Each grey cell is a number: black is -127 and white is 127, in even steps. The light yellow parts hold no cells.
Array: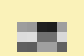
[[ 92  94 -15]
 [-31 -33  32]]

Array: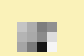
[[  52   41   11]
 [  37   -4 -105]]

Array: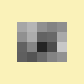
[[ 16  44 -28]
 [-29   5 -91]]

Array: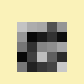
[[  23 -119 -101]
 [  -9  -77    5]]

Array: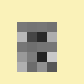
[[ 56 -57 -86]
 [ -9 -16 -10]]

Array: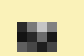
[[-108  -87  -20]
 [ -32  -56  -97]]

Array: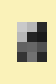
[[  55  -91 -101]
 [ -29  -25  -46]]
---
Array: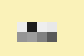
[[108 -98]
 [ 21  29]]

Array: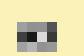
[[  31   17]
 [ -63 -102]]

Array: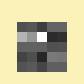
[[-47 -41]
 [ 51  22]]

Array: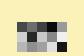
[[-55 -18]
 [ 78 -88]]

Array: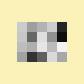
[[ 75  31]
 [ 71 -25]]

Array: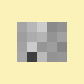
[[37 55]
 [30 44]]
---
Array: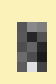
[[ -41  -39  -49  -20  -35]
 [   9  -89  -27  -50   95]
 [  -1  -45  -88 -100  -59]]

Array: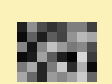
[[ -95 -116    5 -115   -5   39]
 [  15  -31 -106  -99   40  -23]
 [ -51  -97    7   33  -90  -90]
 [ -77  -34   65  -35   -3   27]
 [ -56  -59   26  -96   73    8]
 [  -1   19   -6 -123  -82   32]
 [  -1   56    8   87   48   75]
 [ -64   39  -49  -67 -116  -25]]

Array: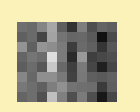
[[ -16  -31   19  -26  -33    6   -7  -26]
 [ -21  -21  -31  -10  -19  -23  -17  -17]
 [   5  -58   21  -19  -40   15  -31  -46]
 [  39   35   13   93   72   15   -1   63]
 [ -33  -11   -4   -4  -22   -6   17    0]
 [ -77  -25  -66  -85  -64  -61  -12  -48]
 [  -1  -23  -21   25   -5   -7  -16   -4]
 [ -48  -37  -31  -64  -57  -32  -18  -48]
 [ -27 -110  -74  -55  -95  -37  -68 -103]
 [ -33  -53  -40  -48  -57  -30  -33  -56]]

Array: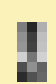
[[ -1  16  21  80 -48 -83]
 [-89 -66 -61  -9  16 -45]
 [ 47  62  66  81 -29 -24]]

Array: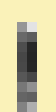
[[ 22 -22 -49 -56 -54 -40  -8 -26   2]
 [ 99 -34 -88 -90 -89 -56  16 -31  46]]

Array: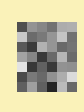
[[-48  72 -38  35  99 -53 -31]
 [ 19 -20 -69   5 -71  -6  31]
 [  6  -6  49 -71 -30 -22 -31]
 [-13  21  21 -22 -70  17 -91]
 [ 44  68 -22  53  18  45  58]
 [ 47 -14 -11 -20  15  90 -23]]
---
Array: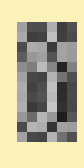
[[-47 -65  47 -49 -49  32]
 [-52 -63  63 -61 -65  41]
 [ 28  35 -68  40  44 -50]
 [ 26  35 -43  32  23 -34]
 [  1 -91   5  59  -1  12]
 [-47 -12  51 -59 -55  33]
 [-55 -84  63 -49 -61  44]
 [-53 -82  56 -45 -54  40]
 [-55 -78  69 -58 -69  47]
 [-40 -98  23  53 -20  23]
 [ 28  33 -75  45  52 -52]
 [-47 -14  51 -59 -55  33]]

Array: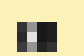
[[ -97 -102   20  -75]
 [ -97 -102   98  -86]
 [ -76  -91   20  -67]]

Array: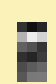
[[ -89 -110  -77]
 [  82  108   50]
 [ -74  -45  -30]
 [ -67  -90  -79]
 [ -24  -35  -51]
 [  -5   -6  -40]]

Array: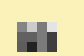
[[100  -4  75   5]
 [-64  -4 -30 -30]
 [-64  -4 -93 -34]]

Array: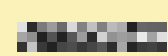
[[-28 -27 -24 -93  45  58   0  64   2  89 -21  27  -4 -84  97]
 [ 94  35 105  21  30  18  81 -83  28 -40 -93 -44 -94  15  37]
 [-73 -60 -66 -90  39 -82 -39 -57 -70 -50 -57 -93 -70  68 -76]]

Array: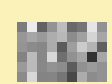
[[ 18 101 -10 -22  61  19 -29 108  -3]
 [ 38  84  32  12  56  45  26  38  23]
 [-32  52  75  30 -36  43   7  11  20]
 [ 38 -77  37  17 -16  87   7  59   3]
 [ 18  27  17 -35  13  19   8  58  26]
 [ 18  12  44 -55  -9   5   4  87  11]]
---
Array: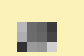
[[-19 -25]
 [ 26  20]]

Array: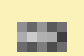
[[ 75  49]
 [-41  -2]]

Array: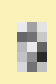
[[-13  72]
 [105 -28]]

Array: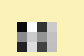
[[ 75  20]
 [ 93 -61]]

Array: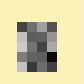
[[-34 -31]
 [-12 -59]]

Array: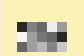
[[30 -8]
 [30 54]]
